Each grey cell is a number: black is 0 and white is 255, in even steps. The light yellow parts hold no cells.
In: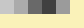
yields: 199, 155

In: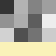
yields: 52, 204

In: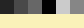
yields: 36, 134

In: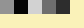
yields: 147, 45

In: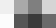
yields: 239, 106

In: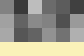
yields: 130, 176

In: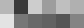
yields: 183, 132

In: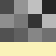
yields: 74, 112

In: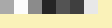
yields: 169, 232
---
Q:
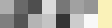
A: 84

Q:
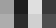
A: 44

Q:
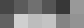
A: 207

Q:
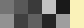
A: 64

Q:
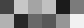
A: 39

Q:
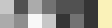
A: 142

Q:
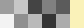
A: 143
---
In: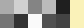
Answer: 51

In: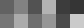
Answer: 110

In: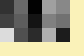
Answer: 80

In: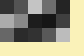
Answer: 43

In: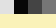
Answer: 225

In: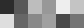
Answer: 137

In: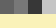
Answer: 98

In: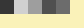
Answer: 208

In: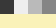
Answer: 56

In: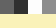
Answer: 99
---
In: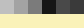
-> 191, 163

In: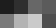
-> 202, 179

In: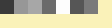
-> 253, 167

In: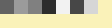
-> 242, 214

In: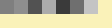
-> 196, 171

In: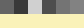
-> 208, 130

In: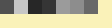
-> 198, 155
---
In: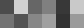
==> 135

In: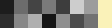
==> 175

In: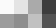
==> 193

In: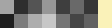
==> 173

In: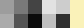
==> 11

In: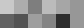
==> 158

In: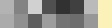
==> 94

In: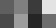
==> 37

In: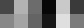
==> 100

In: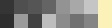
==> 65
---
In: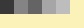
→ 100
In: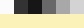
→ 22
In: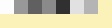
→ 96
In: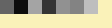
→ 164
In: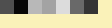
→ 184
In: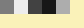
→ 66
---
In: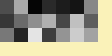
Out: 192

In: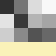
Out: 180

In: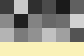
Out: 110

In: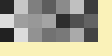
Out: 80

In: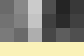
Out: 43

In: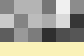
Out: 218

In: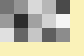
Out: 210
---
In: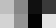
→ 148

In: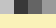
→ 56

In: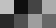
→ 81

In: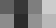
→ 43

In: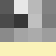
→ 164

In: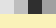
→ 190
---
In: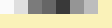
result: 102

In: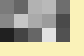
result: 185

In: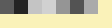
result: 209

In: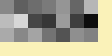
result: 122

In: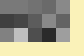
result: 106

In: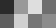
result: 110

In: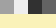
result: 99

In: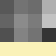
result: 175
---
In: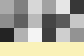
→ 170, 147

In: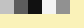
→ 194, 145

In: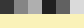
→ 54, 218

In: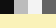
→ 14, 100

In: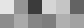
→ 229, 162

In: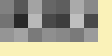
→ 129, 155

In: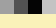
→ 160, 195

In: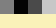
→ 127, 199

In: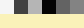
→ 245, 131

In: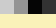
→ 204, 50
